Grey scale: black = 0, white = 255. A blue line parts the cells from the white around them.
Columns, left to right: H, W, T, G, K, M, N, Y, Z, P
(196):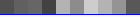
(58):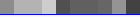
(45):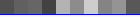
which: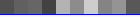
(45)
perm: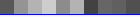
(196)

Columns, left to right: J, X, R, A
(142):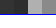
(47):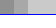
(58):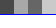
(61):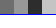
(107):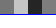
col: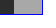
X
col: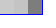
A
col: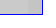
A
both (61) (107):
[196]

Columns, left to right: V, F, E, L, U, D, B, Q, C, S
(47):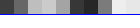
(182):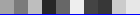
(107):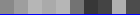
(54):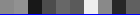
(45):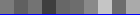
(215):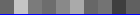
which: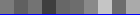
(45)
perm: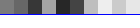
(182)
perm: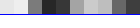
(47)
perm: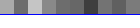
(45)
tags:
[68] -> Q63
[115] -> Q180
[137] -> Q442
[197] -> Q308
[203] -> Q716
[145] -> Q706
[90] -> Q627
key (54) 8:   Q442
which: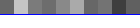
(215)
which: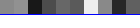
(54)

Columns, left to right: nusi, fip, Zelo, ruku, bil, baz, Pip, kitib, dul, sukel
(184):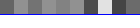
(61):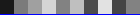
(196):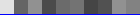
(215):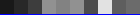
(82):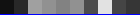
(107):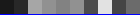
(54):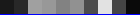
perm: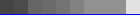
(184)
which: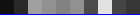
(82)
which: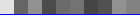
(196)
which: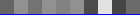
(184)

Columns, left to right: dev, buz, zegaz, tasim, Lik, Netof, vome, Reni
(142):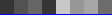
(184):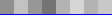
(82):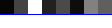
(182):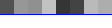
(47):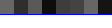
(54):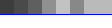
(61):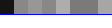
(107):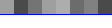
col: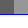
zegaz
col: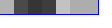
Lik
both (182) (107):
[173]
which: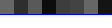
(47)

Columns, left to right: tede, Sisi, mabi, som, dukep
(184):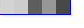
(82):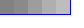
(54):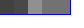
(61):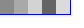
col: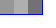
som
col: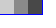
Sisi
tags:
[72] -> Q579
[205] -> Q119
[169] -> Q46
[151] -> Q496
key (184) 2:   Q119
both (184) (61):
[211]
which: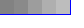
(82)

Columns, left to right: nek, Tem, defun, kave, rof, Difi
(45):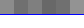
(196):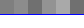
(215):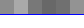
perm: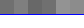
(45)
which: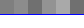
(196)

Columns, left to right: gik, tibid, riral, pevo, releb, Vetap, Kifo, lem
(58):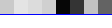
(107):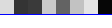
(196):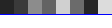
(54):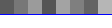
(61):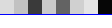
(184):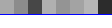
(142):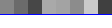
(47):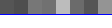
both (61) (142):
[202]
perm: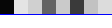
(61)
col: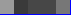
riral
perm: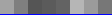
(54)

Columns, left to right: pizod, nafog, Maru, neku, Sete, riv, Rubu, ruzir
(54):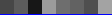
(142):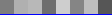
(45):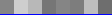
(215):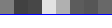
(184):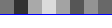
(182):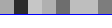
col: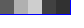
nafog
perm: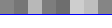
(45)
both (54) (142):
[110]
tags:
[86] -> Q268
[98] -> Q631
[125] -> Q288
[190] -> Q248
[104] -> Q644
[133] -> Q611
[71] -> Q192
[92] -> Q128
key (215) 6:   Q128
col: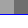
Sete

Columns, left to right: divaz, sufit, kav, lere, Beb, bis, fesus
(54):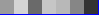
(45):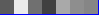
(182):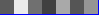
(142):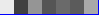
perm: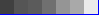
(182)
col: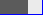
divaz

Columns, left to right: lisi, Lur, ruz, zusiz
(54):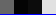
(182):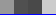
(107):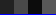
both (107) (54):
[12]
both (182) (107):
[73]

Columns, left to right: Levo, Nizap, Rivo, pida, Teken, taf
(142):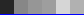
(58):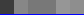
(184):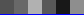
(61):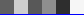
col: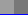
pida
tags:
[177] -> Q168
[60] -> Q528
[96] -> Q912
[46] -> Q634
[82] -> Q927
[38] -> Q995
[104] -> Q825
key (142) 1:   Q995
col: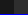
Teken
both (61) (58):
[142]
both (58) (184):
[142]

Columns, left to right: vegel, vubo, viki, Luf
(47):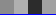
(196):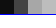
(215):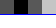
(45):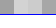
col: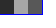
viki
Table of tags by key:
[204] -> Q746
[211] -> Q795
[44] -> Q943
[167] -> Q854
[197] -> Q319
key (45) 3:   Q746
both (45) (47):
[161]
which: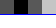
(215)
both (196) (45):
[167]

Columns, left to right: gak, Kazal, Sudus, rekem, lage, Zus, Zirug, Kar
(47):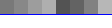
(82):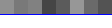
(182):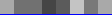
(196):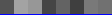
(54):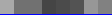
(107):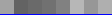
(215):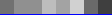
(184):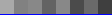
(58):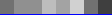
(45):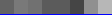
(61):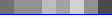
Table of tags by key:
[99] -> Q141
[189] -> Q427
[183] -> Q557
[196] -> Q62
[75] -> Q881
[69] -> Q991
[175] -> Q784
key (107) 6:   Q557
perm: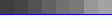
(196)
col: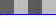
rekem

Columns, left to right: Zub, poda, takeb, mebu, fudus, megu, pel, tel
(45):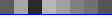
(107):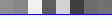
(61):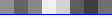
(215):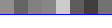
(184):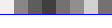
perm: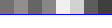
(61)
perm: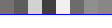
(107)
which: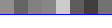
(215)

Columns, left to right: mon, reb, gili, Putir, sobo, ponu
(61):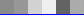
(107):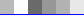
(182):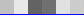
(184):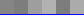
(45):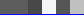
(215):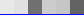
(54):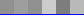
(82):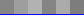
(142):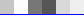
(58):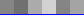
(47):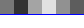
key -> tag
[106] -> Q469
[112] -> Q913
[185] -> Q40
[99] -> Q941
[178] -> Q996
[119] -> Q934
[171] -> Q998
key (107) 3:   Q469
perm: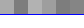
(184)
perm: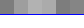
(184)
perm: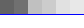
(182)

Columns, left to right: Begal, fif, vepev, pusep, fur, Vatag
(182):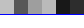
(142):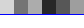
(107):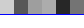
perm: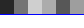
(107)
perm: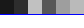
(182)

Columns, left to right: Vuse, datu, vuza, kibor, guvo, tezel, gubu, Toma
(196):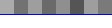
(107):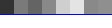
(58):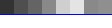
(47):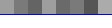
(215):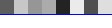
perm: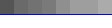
(196)
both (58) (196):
[143]
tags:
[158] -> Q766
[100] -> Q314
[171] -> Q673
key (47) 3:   Q314
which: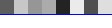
(215)
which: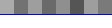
(196)
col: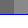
kibor

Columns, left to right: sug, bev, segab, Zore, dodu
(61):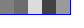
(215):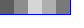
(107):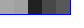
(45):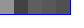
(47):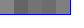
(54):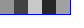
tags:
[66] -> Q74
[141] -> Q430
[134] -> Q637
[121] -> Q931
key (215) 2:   Q430
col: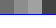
bev
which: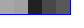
(107)

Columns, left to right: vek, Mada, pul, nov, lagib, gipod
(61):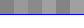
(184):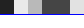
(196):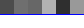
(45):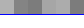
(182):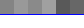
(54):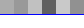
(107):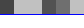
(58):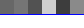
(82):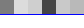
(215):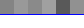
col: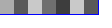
lagib
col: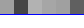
nov

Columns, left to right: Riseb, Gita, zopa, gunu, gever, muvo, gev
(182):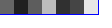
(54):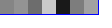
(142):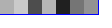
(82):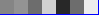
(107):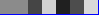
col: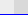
gev
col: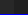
gever
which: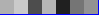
(142)
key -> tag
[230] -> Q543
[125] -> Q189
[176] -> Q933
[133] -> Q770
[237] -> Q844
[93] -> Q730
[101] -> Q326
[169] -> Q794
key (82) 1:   Q770
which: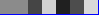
(107)
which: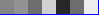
(82)

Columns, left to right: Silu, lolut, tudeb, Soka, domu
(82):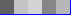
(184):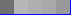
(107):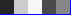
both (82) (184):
[183]
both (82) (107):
[134]
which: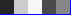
(107)
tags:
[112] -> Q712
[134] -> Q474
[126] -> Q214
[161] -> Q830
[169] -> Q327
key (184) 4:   Q327
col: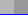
domu

